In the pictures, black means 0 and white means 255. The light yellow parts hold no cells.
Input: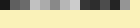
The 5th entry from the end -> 54
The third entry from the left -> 107
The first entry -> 24
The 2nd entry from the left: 95

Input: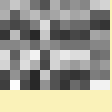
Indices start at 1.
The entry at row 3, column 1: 94
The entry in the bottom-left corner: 62
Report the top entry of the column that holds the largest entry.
199
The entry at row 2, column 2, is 94
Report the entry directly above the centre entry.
62
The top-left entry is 165
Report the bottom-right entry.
242
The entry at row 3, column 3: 82
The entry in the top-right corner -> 211
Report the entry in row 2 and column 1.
175
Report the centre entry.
134
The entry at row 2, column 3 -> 165
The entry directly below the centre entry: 211
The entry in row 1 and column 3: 175
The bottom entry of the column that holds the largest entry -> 253
